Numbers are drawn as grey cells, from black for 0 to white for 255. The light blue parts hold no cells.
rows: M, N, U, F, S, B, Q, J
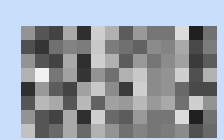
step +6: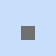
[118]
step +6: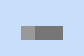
[159 124 124]
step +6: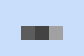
[ 98  73 167]
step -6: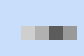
[201 171  86 147]
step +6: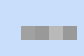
[167 159 191 159]
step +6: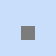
[130]
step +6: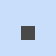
[79]

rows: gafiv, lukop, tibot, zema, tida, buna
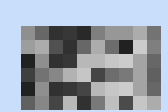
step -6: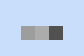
[151 166  75]
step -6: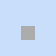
[166]
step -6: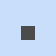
[69]
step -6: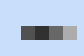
[ 75  43  97 166]
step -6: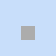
[166]
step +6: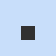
[55]
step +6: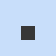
[61]

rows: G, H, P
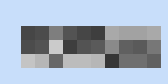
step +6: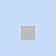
[194]
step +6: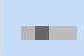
[188 109 194 194]
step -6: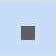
[90]
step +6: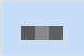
[ 96 144 102]
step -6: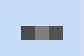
[ 70 120  77]

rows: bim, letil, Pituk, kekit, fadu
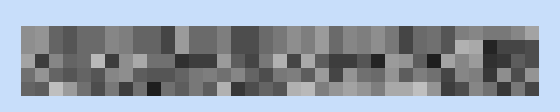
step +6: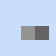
[154 106]
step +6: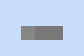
[140 126 126]

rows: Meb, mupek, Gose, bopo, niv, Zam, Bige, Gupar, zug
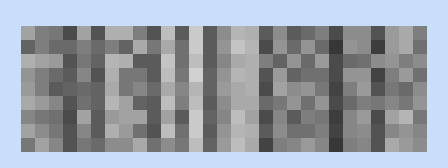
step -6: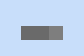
[100 100 120]
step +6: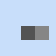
[ 89 140]

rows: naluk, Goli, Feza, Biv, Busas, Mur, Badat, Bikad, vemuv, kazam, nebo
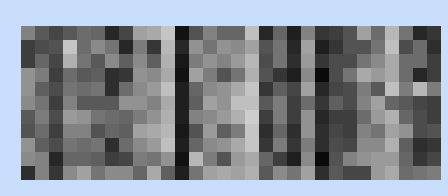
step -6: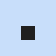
[25]
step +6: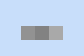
[152 136 175]
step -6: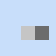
[191 102]
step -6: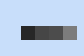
[ 33  64  70 118]

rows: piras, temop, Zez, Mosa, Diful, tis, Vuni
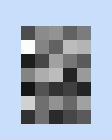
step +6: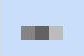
[138 104 194]
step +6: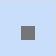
[124]

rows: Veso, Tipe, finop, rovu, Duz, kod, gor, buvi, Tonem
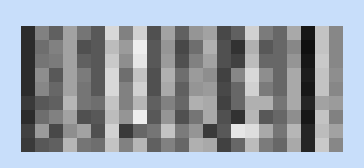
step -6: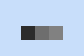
[ 38 104 123]
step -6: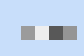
[149 232  82 143]
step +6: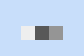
[244  94 155]
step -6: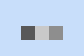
[ 82 195 136]
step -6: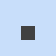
[59]
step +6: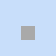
[175]

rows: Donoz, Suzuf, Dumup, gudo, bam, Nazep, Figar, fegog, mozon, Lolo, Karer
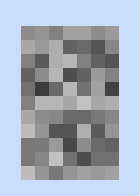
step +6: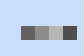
[104 147 188  84]
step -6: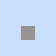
[142]
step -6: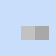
[188 162]
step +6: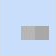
[188 174]

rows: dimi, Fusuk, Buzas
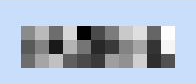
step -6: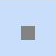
[125]
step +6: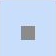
[145]
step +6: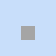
[171]
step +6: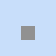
[151]
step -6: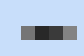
[111  34  52 125]

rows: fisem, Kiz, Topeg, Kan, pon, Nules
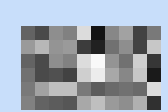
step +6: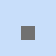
[119]
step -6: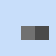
[107  68]

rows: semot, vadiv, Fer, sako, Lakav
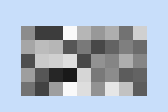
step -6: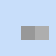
[146 168]
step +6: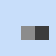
[146  66]
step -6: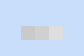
[196 202 216]
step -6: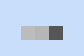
[182 176  80]
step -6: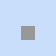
[146]
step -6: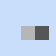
[176  80]
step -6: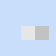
[224 188]

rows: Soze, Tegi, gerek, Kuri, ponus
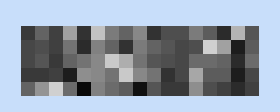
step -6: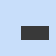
[51 51]
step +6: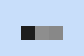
[ 35 148 142]
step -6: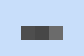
[ 72  65 101]
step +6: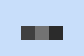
[ 70 121  49]

